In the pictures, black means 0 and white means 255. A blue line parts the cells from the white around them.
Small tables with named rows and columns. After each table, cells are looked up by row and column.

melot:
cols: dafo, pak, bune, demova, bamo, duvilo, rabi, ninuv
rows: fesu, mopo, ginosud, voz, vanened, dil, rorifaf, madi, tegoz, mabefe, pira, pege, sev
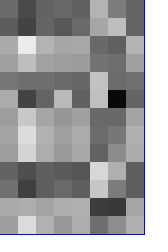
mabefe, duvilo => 215
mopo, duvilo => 166
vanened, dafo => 118
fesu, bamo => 97
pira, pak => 64
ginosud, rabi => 96
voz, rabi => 110
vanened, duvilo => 193
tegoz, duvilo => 98
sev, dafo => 158
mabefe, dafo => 98
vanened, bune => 111
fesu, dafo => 107
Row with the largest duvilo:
mabefe

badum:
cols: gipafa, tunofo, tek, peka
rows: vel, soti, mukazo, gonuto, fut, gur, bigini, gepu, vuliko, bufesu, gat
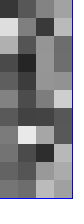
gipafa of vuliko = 115
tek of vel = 131
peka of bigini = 87
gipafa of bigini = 89
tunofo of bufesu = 85
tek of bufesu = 153

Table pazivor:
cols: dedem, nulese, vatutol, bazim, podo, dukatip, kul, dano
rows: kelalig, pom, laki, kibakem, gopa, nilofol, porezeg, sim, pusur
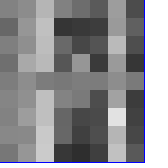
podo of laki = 71
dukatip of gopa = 124
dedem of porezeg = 130
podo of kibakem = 150
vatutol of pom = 192
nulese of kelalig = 140
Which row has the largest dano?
gopa

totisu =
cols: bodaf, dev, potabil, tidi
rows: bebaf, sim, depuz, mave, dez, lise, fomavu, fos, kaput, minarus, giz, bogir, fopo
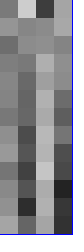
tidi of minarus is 73
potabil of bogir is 177
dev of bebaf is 205
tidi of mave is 143
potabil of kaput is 180
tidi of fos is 117
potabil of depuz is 143
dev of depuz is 140
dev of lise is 101
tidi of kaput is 78
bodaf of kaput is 153
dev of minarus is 65
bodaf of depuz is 110
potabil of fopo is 165

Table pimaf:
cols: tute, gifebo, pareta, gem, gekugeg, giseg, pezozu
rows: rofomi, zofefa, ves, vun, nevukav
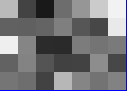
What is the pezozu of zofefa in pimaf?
233
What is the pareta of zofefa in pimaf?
100
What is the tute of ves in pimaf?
239
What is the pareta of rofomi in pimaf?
25
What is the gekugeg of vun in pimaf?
66
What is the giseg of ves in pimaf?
116
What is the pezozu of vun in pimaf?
71
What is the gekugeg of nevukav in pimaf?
133
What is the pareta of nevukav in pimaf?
66
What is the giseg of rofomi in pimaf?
203

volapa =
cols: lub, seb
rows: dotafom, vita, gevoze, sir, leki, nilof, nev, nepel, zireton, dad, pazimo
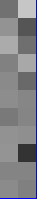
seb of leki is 105
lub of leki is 138
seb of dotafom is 198
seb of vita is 85
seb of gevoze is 111
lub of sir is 129
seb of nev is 133
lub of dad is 132
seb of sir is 168
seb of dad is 132
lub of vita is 147
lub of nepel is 146
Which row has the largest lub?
gevoze

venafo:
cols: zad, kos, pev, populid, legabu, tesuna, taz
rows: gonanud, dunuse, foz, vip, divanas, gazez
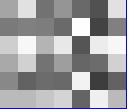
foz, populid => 232
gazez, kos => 186
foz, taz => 247
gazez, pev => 198
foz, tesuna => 236
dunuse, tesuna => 67

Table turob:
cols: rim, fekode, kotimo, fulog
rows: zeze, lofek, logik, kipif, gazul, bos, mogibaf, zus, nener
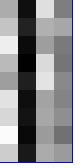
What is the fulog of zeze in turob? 126
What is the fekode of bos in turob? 14
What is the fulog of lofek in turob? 167
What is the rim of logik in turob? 238
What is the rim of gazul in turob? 158
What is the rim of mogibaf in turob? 215
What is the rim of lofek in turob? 196
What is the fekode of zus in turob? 9
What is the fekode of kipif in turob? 1

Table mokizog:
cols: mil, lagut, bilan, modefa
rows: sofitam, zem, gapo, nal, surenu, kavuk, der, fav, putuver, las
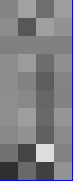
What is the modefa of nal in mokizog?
143
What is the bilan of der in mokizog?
105
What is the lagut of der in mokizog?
158
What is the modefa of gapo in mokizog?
128
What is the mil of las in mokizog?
47
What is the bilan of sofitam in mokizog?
110
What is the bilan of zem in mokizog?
160
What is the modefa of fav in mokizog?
139
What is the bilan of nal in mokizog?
109
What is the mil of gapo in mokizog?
128
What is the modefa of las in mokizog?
147
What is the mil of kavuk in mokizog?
142
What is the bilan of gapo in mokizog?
129
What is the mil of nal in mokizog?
141
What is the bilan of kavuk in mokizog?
102
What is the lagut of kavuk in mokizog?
136
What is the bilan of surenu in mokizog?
94
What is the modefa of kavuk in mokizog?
131
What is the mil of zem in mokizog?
140
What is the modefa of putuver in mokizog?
130
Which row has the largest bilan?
putuver

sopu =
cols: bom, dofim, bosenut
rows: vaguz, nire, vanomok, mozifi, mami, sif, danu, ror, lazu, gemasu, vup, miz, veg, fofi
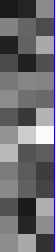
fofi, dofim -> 169
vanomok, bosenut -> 169
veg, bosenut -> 141
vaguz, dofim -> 36
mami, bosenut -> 132
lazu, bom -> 186
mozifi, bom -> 75
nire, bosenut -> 76
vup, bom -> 137
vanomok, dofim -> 98
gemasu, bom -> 123
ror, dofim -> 205
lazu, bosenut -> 93
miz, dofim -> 26
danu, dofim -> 56
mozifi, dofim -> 33
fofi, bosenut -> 49
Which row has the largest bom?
lazu

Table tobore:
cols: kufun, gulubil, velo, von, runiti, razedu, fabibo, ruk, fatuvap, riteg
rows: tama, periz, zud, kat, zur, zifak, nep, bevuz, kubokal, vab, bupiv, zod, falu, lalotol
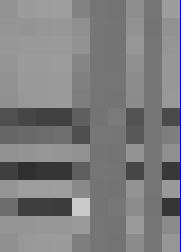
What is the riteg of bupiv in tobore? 153
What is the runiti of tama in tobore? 130
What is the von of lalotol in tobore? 155
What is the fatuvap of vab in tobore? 117
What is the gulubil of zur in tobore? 153
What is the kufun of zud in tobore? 151
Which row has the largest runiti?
zod

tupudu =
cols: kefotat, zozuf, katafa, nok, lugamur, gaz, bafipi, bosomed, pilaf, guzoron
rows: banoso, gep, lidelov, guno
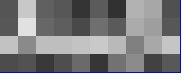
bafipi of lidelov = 185
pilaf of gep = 158
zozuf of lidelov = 138
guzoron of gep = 87
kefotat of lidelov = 194
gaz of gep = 111
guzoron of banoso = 80
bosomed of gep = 171
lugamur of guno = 106
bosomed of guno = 139
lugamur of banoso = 52
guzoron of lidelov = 197
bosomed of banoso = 178
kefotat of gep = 87
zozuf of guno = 82

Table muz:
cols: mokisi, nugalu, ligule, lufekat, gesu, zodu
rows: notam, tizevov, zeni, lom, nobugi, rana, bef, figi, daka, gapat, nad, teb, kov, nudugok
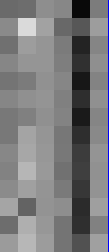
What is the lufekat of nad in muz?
122
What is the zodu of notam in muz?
124
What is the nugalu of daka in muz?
167
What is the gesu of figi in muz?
46
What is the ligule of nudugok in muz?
156
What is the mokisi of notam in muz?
106
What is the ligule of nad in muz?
148
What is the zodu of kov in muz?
129
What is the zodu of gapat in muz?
145
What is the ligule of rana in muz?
148
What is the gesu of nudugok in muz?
81
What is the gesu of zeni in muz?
35
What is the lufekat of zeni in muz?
123
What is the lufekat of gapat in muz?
113
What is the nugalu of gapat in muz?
182
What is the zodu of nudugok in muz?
160
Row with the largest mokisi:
teb

